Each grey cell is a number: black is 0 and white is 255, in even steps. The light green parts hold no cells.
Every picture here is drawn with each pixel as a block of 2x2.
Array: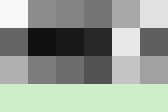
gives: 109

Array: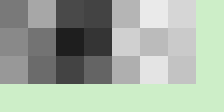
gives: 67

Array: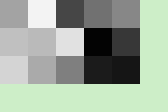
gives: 127

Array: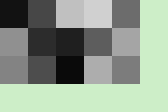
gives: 10

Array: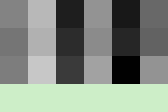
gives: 58

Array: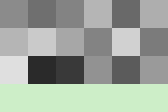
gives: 57
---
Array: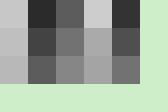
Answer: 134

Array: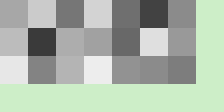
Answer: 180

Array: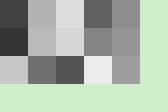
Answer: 84

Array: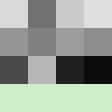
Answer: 31

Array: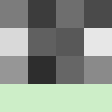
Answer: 102

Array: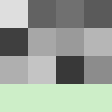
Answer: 56

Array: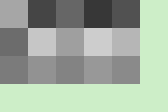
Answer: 131

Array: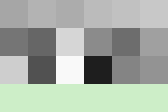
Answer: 249
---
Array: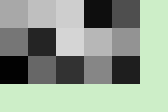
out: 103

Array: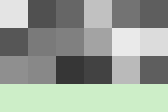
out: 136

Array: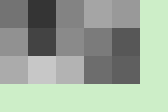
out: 199

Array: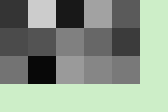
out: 8

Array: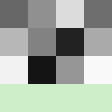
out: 20

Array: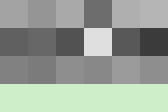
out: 123

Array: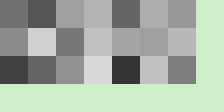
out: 100

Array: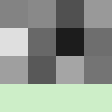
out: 88

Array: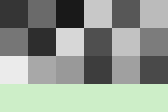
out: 168

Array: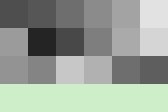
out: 132
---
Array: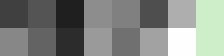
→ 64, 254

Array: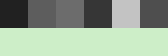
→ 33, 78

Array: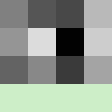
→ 128, 164

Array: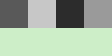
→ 89, 154

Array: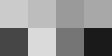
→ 203, 26

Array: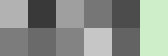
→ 178, 99

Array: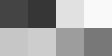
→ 68, 120

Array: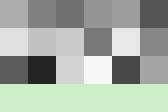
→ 173, 165

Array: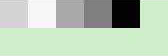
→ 212, 3

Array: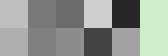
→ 191, 161
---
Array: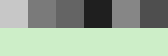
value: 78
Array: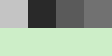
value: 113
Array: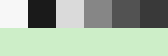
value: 57
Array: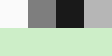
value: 182
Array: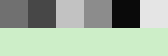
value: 229
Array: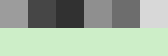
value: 216
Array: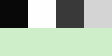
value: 212
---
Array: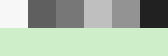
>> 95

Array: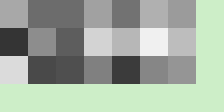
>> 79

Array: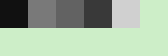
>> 17

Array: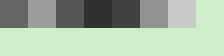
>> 86

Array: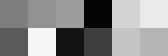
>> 247

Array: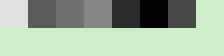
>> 113

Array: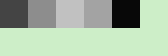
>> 68
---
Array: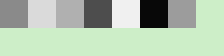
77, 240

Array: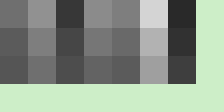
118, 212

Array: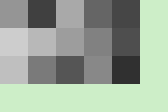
157, 205

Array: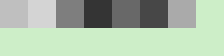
52, 212

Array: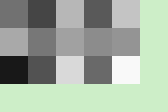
161, 249

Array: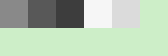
61, 246

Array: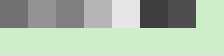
182, 230

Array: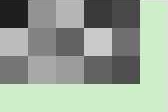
98, 202

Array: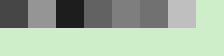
98, 191
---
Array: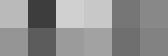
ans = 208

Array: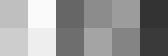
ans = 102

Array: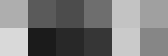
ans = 76

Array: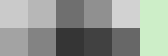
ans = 111

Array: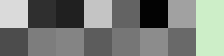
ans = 32

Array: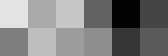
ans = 198

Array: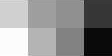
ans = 144

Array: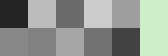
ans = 107

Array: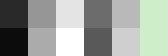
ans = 228
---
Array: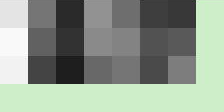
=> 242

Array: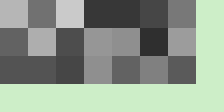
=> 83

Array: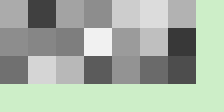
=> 112

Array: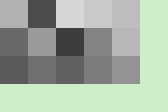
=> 90

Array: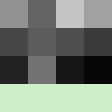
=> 35

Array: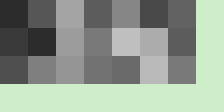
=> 79

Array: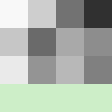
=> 234
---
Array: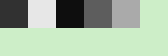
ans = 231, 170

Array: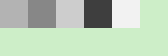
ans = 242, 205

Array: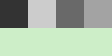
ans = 204, 163

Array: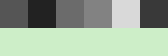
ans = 217, 130

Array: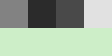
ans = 225, 130

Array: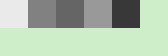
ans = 234, 153

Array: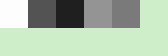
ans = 253, 148

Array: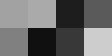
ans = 205, 170
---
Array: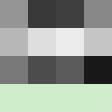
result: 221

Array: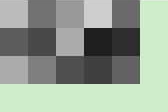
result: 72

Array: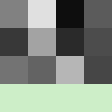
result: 163

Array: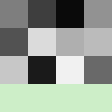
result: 219

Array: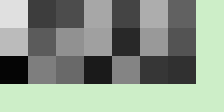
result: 91

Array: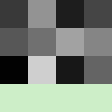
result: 112
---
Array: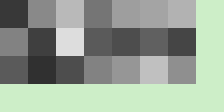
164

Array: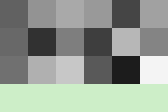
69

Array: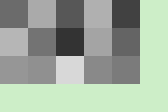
176

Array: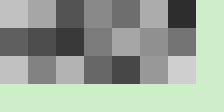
172

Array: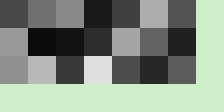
173

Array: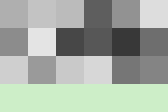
146
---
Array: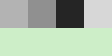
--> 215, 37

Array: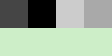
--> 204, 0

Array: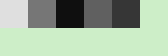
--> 223, 15

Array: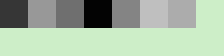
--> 191, 3

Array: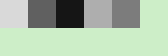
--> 217, 21

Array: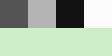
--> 252, 18

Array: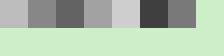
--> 207, 63

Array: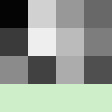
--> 238, 4

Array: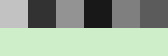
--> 194, 24

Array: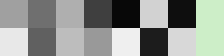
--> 239, 8
